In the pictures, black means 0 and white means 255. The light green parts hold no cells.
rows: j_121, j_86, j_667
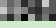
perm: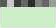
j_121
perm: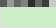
j_121
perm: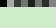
j_667
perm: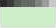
j_121
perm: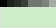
j_667

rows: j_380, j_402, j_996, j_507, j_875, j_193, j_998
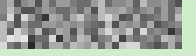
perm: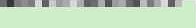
j_875
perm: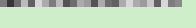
j_875
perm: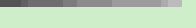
j_507
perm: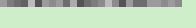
j_507
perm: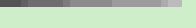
j_380
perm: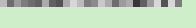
j_996
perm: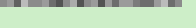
j_380

